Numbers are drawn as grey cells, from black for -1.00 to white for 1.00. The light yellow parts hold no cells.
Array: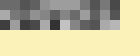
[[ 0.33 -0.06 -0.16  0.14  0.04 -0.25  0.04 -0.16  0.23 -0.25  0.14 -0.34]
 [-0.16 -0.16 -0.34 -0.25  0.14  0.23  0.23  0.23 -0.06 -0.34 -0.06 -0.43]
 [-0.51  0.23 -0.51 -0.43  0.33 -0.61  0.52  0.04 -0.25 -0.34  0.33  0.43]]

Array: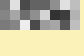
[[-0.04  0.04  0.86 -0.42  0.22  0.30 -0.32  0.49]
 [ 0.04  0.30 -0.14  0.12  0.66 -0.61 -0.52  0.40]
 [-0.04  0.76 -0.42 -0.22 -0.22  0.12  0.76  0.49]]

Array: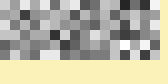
[[ 0.64  0.24  0.83  0.34  0.83 -0.13  0.64  0.83 -0.33 -0.13  0.54  0.44
  -0.71 -0.13 -0.61  0.91]
 [ 0.74 -0.03  0.44 -0.13  0.64  0.44  0.14  0.24 -0.03 -0.23  0.34  0.44
  -0.41  0.64  0.06  0.83]
 [-0.23  0.06  0.24 -0.03  0.06  0.34 -0.51 -0.23  0.14  0.34  0.06  0.54
   0.99  0.34  0.91 -0.23]
 [-0.03  0.64  0.14 -0.13  0.83  0.83 -0.13  0.06 -0.13 -0.03 -0.03  0.54
  -0.41  0.74 -0.51  0.54]
 [ 0.54  0.54 -0.03  0.34  0.34 -0.61  0.64 -0.33  0.14  0.74  0.44 -0.23
  -0.51 -0.33  0.06  0.24]
 [ 0.24  0.34 -0.51  0.14  0.24  0.44  0.34 -0.33  0.44  0.06  0.44 -0.23
   0.24  0.54  0.14  0.24]]

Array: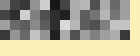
[[-0.47 -0.64  0.62  0.00 -0.37 -0.64 -0.74  0.35 -0.27 -0.09  0.43 -0.09
   0.25]
 [-0.56  0.16 -0.18  0.53  0.16 -0.74  0.35 -0.37  0.25  0.00  0.25  0.35
  -0.56]
 [ 0.25 -0.18 -0.27  0.08 -0.27 -0.64  0.70  0.43 -0.27 -0.37  0.00  0.53
   0.53]
 [ 0.08 -0.47 -0.56  0.16  0.62 -0.82 -0.47  0.35  0.43 -0.37  0.35 -0.18
   0.25]]

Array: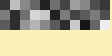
[[-0.29 -0.65  0.17  0.42  0.07 -0.29 -0.65  0.58 -0.83 -0.21  0.87]
 [-0.57  0.50  0.07 -0.21 -0.74 -0.13 -0.47  0.25  0.07 -0.39 -0.57]
 [-0.03 -0.65 -0.13  0.68  0.58 -0.74 -0.03 -0.47 -0.29 -0.03 -0.39]]

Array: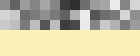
[[ 0.12 -0.23  0.22  0.04  0.30  0.04 -0.52 -0.62 -0.14  0.22  0.30  0.84
   0.04  0.67]
 [ 0.58  0.48 -0.04  0.48 -0.33  0.48 -0.52 -0.43  0.84  0.04  0.58  0.40
  -0.04  0.22]
 [ 0.67  0.58 -0.14 -0.04  0.12 -0.04 -0.23  0.40  0.84 -0.33 -0.14 -0.04
   0.67  0.12]]
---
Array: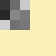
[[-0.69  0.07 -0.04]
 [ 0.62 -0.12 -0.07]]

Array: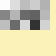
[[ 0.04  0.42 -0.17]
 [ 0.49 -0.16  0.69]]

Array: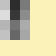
[[ 0.73 -0.56  0.10]
 [ 0.42 -0.10  0.34]]

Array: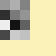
[[-0.63 -0.04  0.16]
 [ 0.87 -0.85 -0.24]]

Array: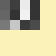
[[-0.20 -0.60  0.89]
 [-0.05  0.55 -0.54]]

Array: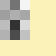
[[ 0.25  0.37  0.31]
 [ 0.48 -0.61  0.71]]

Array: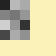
[[ 0.03 -0.07  0.18]
 [ 0.62  0.18 -0.60]]
